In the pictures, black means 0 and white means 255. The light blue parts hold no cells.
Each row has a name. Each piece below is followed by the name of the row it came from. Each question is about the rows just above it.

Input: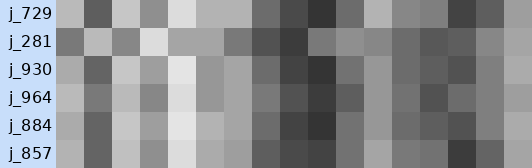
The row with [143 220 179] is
j_729
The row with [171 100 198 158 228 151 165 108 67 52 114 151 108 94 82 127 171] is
j_930
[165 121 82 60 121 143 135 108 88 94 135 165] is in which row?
j_281
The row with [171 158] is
j_857
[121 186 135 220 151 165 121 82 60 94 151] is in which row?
j_964
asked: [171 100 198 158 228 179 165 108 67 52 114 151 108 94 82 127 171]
j_884
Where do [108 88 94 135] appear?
j_281

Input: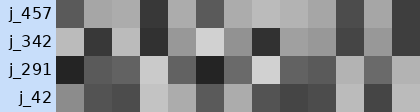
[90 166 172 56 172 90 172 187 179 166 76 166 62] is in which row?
j_457
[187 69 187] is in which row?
j_42
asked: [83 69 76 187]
j_42
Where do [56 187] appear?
j_342

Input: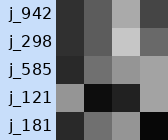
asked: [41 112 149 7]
j_181
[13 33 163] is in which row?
j_121
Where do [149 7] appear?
j_181

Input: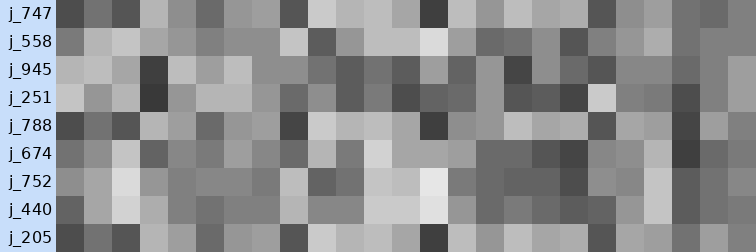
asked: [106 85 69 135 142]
j_674
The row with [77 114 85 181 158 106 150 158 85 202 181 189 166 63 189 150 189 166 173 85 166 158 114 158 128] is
j_205
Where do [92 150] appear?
j_558

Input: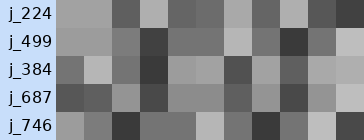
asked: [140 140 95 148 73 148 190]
j_687
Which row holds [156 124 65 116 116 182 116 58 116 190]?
j_499
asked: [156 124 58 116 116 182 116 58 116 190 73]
j_746

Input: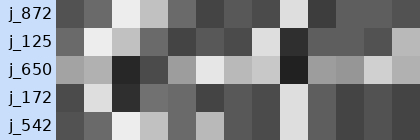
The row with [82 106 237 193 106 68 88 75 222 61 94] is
j_872
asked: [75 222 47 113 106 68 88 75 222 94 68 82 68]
j_172
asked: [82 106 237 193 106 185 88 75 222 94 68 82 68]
j_542
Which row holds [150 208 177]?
j_650
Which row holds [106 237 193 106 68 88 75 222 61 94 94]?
j_872
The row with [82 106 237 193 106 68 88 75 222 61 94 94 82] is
j_872
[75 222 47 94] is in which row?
j_125

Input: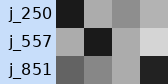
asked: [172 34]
j_851
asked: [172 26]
j_557
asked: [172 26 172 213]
j_557
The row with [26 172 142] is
j_250
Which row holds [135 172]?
j_851

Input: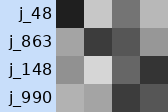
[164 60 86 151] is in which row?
j_863
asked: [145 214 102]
j_148
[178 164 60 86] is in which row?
j_990

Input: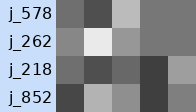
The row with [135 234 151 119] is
j_262
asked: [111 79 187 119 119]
j_578
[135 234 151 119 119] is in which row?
j_262
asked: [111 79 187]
j_578

